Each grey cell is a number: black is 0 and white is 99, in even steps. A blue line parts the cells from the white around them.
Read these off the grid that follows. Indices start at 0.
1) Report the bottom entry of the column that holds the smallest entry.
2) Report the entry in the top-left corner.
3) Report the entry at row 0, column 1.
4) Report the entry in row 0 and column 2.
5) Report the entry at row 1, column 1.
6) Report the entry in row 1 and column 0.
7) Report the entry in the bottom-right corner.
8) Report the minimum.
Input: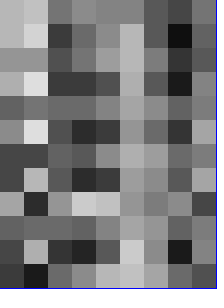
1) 41
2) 71
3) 75
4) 45
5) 82
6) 71
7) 31
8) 6

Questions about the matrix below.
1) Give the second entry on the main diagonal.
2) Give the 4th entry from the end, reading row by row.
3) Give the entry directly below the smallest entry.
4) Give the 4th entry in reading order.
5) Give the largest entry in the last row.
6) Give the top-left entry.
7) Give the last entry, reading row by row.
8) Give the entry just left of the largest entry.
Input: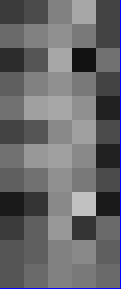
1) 50
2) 41
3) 47
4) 65
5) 50
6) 23
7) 41
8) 53

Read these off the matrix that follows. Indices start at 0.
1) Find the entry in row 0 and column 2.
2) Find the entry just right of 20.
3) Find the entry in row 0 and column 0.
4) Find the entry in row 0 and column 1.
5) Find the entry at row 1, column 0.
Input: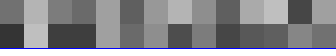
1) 48
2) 74
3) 44
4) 70
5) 20

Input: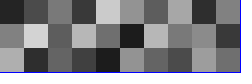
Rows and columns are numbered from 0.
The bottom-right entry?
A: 43
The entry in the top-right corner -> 50
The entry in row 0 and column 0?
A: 14
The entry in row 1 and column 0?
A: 50
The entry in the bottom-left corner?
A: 68
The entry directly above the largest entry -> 29
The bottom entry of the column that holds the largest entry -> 18
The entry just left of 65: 36
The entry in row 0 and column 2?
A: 47
